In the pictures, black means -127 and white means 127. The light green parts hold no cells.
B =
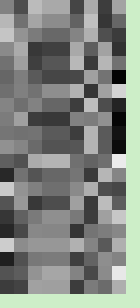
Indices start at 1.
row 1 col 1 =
2
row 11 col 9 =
-116
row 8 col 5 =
-25
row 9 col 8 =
17
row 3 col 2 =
19
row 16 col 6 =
-6
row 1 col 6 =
-58
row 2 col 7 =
64
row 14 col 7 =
47
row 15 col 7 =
-69
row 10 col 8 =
-37
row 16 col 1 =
-73
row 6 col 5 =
-57
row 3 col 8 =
-48
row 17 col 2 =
-54
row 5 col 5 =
-41
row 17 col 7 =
-11
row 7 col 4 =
14
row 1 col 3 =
59
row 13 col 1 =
-87
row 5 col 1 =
-14
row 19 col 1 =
-96
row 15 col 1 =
-43
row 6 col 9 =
-124
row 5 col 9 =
-14
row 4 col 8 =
34
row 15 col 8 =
60
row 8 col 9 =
-92
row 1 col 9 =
35
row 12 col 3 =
43
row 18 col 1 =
77
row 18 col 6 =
49
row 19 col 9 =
3
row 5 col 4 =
-41
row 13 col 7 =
-69
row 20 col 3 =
19

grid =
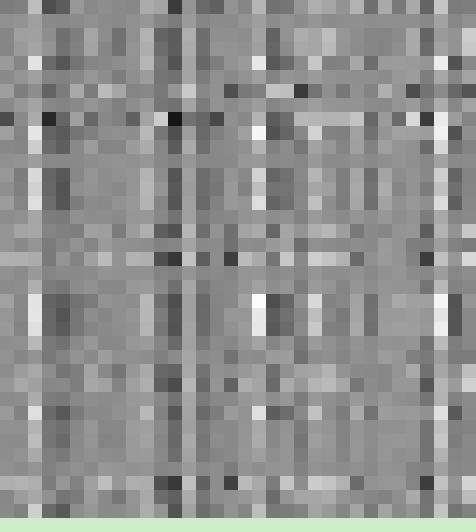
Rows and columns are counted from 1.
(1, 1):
-3
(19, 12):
-47
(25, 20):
5
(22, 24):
2
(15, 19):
94
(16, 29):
14
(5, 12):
-8
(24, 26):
40
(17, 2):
35
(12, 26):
17
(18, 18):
14
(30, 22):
9
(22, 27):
-15
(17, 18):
35
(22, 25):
7
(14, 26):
41
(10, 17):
12
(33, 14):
35
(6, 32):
39
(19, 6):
3
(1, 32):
70
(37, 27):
-7
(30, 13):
-41
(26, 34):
-3
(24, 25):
-1
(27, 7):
36
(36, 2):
28
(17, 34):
72
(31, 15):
-5
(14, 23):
37
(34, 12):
5
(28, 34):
80
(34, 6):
16
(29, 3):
44
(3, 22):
45
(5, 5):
-41
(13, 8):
14
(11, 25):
4
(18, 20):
25

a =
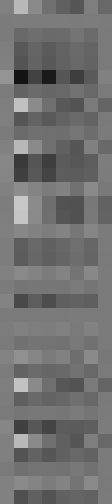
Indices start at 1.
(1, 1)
1
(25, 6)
-6
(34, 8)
-4
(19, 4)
-32
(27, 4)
-25
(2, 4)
-3
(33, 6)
-23
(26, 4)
-5
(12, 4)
-65
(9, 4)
-38
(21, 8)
-4
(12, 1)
7
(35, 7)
9
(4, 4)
-36
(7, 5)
-23
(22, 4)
-50
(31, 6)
-36
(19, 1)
-2
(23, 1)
-4
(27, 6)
-13
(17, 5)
3
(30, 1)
-5
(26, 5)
1
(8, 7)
-5
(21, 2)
-10
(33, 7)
-29
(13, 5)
-34
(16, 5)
-42
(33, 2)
-44
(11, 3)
10
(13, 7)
-32
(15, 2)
71
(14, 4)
-3
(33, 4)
-41
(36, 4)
-44
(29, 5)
-24
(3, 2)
-23
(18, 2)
-34

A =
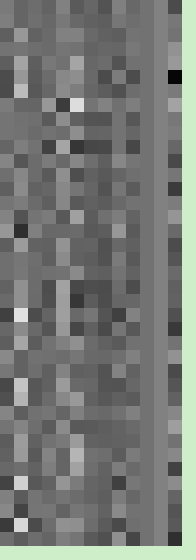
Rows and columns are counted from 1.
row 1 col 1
-5
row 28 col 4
-30
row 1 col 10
-23
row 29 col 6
25
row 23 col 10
2
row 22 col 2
16
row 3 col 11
-13
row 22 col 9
-25
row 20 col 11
-13
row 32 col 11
-13
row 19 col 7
-34
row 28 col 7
-24
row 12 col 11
-13
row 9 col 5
13
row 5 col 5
-14
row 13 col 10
-16
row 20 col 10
-29
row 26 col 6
-9
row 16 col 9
-2
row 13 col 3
-19
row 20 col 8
-32
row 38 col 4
-18
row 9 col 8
-44
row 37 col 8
-29
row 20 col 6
10
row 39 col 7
-37
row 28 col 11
-13
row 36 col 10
-24
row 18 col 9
-23
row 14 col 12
1
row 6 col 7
-22
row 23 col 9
-63
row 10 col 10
-25
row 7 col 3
-39
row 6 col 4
-19
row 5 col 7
-24
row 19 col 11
-13
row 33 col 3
-38
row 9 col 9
-12
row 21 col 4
-50

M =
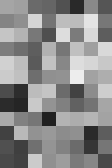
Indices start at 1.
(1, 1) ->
37
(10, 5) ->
12
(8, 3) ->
73
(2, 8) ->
-8
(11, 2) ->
-64
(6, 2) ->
64
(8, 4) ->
19
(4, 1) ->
-2
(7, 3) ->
60
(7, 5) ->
-20
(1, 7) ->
9
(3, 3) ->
-7
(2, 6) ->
59
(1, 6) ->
-86
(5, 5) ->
7
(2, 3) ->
85
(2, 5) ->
61
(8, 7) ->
-12
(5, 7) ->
86
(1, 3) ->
-21
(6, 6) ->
109
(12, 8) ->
-55
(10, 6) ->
16
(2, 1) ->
4
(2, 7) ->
100

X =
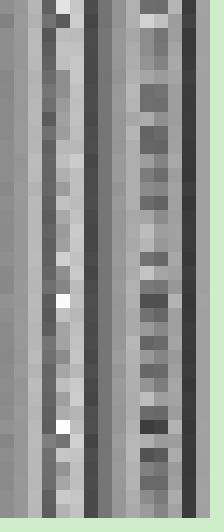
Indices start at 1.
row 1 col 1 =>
15
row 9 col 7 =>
-54
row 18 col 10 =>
41
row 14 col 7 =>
-52
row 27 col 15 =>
33
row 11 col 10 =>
46
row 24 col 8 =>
-10
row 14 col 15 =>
33
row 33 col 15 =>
33
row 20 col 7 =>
-57
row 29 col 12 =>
30
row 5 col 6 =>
71
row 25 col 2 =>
24
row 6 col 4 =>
-20
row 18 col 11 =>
54
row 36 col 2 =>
23
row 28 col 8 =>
-10
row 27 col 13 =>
31
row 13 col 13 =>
30
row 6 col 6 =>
71
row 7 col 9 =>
24
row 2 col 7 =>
-58
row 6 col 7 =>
-55
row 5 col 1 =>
13
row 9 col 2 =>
24
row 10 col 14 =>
-67
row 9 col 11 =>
43
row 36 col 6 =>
70
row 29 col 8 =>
-10
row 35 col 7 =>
-51
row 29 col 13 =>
35
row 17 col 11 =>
60
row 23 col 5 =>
65
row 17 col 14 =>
-67
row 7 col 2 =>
25
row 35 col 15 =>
33
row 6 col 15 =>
33
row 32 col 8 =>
-11
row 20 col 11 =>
67
